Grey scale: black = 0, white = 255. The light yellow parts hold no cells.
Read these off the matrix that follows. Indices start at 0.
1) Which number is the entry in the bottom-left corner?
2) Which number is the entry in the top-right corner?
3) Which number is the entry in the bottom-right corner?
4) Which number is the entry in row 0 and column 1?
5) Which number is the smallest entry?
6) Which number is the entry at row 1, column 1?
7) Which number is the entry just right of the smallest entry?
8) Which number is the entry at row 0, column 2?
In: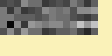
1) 81
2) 95
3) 95
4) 81
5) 8
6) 56
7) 138
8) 69

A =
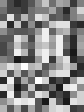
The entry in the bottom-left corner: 182
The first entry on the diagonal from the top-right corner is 127
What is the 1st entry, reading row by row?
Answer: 141
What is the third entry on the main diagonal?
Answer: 86
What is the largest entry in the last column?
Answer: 225
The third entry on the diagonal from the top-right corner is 71
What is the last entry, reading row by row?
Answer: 71
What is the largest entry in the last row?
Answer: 225
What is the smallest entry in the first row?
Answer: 41
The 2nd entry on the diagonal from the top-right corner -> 127
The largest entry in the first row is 197
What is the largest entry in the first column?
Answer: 225

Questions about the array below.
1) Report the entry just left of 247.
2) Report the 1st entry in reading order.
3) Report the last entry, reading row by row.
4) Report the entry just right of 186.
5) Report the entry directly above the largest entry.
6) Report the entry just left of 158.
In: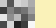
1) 61
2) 202
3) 247
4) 86
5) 129
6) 116

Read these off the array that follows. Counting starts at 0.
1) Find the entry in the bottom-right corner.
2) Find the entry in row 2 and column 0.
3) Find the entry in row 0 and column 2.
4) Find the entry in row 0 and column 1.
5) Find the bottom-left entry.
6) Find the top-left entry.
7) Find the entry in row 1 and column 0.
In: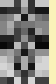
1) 64
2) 118
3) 64
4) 187
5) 79
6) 187
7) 35

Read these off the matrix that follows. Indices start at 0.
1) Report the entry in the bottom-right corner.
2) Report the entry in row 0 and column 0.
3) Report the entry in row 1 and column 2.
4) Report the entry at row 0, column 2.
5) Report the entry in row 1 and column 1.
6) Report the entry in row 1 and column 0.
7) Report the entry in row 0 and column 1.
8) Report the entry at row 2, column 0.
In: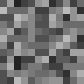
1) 147
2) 92
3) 107
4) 35
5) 107
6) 186
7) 162
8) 80

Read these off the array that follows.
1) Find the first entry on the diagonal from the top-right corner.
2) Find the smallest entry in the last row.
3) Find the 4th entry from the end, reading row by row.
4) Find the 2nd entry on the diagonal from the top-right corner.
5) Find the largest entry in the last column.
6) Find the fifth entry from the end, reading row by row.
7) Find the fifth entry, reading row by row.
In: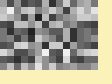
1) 119
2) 104
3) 160
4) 176
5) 227
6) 145
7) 91
